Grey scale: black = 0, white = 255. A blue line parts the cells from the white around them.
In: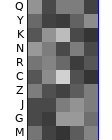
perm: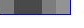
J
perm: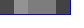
Q

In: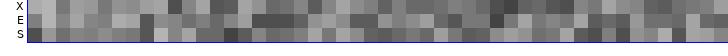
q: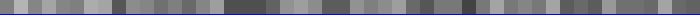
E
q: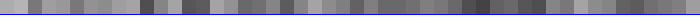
X
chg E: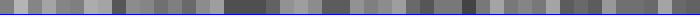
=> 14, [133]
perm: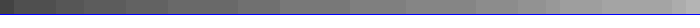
X
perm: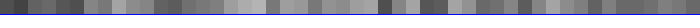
X
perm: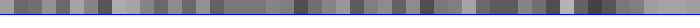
X

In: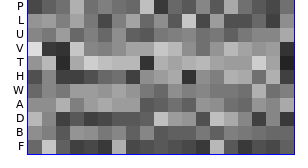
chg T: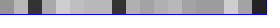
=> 2, [43]
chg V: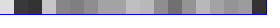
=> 9, [198]
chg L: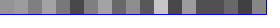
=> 18, [142]

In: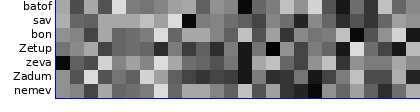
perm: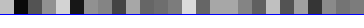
bon
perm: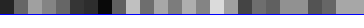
nemev
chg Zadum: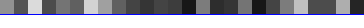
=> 3, [83]
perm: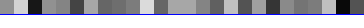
bon
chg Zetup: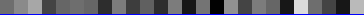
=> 0, [116]
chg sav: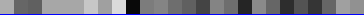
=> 6, [192]

